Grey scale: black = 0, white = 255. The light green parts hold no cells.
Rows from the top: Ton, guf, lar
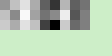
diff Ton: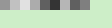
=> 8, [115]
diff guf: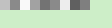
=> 7, [86]
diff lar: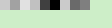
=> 1, [172]
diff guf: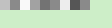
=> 8, [127]
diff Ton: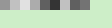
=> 6, [182]
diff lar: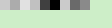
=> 8, [127]
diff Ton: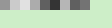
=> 1, [193]

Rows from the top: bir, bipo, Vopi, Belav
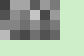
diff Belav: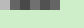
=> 1, [91]
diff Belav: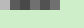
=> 5, [101]
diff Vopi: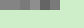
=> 2, [112]
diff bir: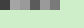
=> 2, [165]

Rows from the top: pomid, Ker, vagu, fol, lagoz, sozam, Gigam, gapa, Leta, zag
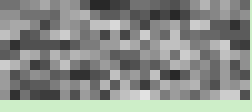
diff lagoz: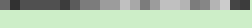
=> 14, [114]
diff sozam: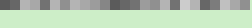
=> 13, [103]
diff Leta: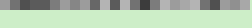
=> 8, [168]
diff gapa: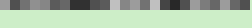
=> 18, [91]
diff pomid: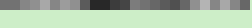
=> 13, [114]
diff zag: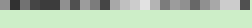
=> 18, [134]
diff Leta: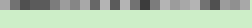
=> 0, [156]

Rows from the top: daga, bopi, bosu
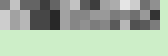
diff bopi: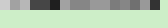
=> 5, [40]
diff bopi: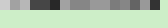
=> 13, [112]
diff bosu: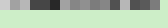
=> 11, [90]
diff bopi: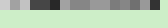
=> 2, [183]
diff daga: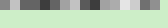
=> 0, [124]
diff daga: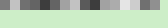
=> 2, [100]
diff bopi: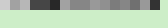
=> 10, [153]

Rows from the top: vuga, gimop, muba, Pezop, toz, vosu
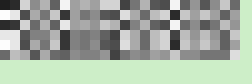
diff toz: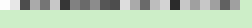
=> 8, [117]
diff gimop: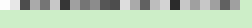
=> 14, [106]
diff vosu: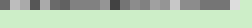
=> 7, [140]
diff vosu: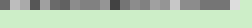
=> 4, [170]
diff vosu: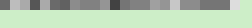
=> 13, [140]

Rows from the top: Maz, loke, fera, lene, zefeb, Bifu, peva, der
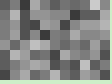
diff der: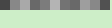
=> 7, [93]
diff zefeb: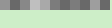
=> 2, [148]
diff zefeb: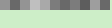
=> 8, [105]
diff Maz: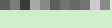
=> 4, [124]
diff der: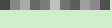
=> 5, [180]
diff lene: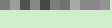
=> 4, [58]
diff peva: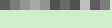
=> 4, [158]

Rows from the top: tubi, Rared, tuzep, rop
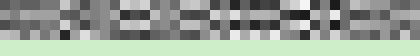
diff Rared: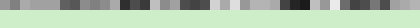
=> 38, [87]
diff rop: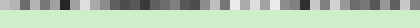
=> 41, [119]
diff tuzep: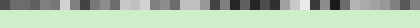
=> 1, [96]

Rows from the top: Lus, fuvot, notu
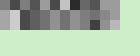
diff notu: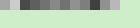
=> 5, [145]
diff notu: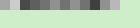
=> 8, [126]
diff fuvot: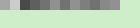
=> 11, [156]
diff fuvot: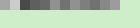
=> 4, [114]
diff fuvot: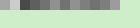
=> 10, [136]
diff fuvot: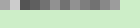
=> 2, [74]

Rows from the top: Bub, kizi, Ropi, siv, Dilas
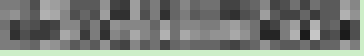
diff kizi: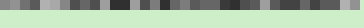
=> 31, [58]
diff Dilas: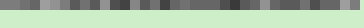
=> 23, [67]
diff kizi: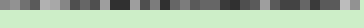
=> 34, [177]
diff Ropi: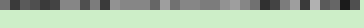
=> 34, [37]
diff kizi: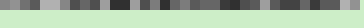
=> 5, [168]
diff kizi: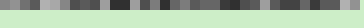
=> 8, [102]

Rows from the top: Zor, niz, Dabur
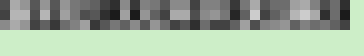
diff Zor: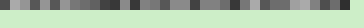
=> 11, [47]
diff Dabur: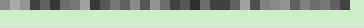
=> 7, [129]
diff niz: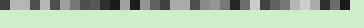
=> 24, [97]
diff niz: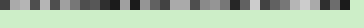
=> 1, [181]
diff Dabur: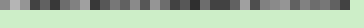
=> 1, [170]

